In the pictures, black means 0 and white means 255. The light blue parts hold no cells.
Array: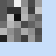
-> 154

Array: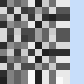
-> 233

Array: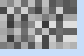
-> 99

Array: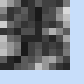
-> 119

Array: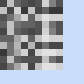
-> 83
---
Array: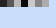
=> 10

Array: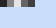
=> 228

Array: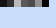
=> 89

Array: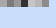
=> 49

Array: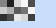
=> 91

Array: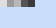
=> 183

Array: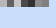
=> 74
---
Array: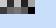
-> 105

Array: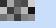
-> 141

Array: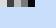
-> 66

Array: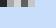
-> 170

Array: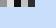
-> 223

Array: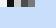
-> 18
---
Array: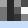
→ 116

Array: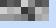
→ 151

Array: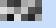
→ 141

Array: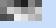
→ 75

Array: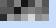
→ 44

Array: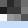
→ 247

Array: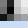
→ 21
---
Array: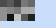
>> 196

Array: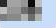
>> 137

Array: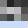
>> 156

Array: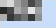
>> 88

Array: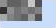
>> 114

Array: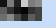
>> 78

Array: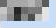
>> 53

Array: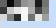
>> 41
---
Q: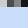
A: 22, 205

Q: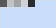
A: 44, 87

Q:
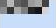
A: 67, 141

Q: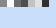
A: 48, 136

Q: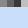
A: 191, 137

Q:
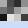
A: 141, 21
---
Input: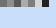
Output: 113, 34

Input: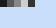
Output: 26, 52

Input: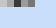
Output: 197, 118

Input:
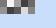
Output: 120, 134

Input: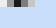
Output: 238, 198

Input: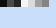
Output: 12, 132

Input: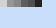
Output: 211, 34

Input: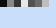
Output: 11, 190

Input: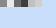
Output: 137, 207
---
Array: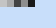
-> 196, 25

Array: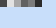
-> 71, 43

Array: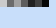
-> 203, 6

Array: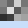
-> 133, 162

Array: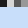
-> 26, 152

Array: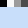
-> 4, 75

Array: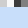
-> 206, 127
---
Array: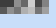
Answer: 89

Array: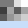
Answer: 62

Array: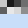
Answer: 95

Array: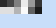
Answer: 223

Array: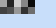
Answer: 65

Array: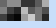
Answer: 129
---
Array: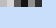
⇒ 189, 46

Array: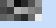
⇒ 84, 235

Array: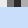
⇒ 235, 174

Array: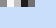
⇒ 140, 113

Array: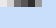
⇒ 233, 154

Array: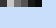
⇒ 53, 12

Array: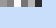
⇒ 153, 45

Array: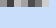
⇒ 149, 206

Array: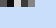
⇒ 87, 133
